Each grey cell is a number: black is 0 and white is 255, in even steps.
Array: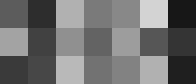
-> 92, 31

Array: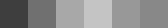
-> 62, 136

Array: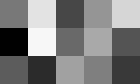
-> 120, 57

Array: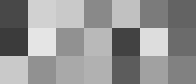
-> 72, 129

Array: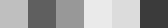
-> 191, 59

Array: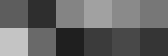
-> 93, 53

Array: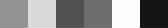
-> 147, 20
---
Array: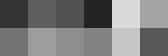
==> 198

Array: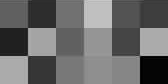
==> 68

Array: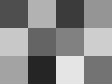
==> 129

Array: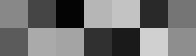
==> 208

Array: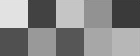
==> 167

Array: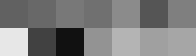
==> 160

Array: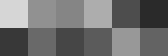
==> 152
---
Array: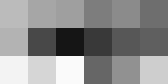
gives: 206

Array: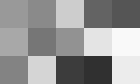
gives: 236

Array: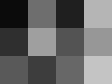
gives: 196

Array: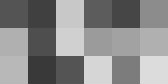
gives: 220

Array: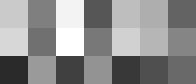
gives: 105

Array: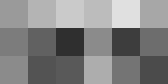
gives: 75

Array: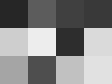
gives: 225

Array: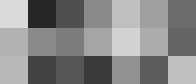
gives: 191

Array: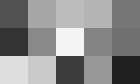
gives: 32

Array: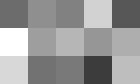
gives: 190
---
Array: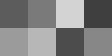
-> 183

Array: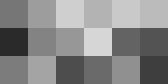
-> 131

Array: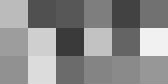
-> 207

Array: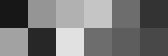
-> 39

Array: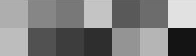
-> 81

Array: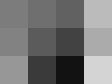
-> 91

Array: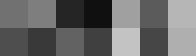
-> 57
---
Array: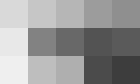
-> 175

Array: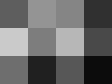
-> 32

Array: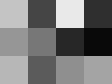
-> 91

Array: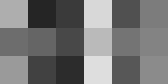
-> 222

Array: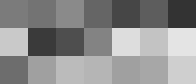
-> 160

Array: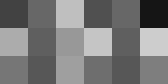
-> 110
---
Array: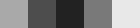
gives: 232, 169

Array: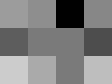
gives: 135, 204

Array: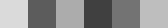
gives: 190, 218

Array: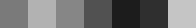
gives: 197, 122

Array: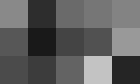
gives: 131, 75

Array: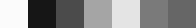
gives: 102, 251

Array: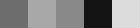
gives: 220, 109

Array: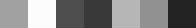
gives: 35, 161

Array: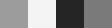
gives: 122, 156
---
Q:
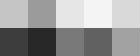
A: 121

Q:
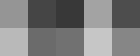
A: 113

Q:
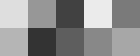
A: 94

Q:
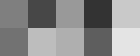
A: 175

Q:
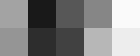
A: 65

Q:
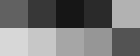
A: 166

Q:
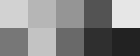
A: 105

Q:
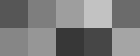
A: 55

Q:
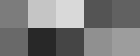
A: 69
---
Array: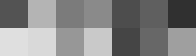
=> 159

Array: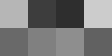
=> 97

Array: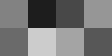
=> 87

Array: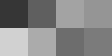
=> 123

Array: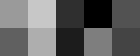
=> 68

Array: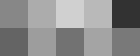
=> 121

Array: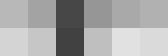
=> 218

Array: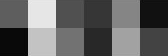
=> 67
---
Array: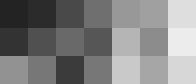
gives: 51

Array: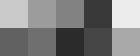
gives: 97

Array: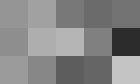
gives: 142

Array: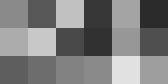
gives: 172

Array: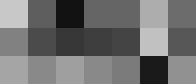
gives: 129

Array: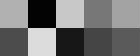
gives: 76
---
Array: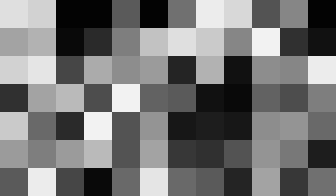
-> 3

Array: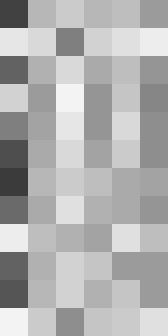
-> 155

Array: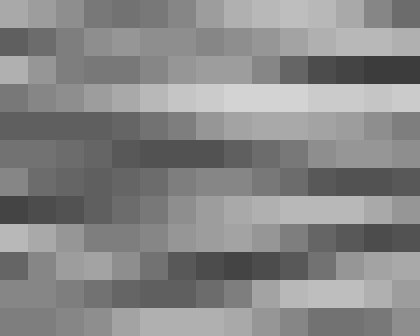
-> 108

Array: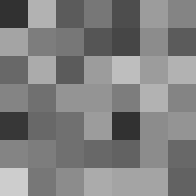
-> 132

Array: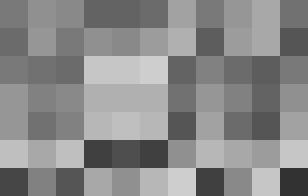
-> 113

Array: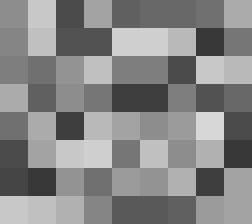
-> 171

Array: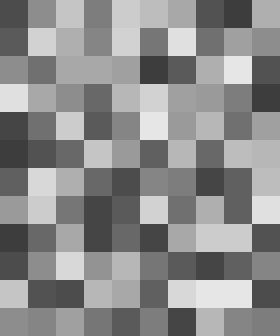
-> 175

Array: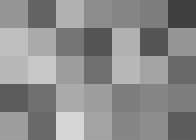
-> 63
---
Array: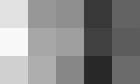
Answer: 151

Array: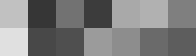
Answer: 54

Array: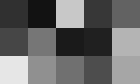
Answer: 18

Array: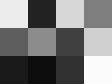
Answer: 34

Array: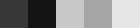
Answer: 20

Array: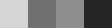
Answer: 112

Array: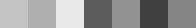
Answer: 175
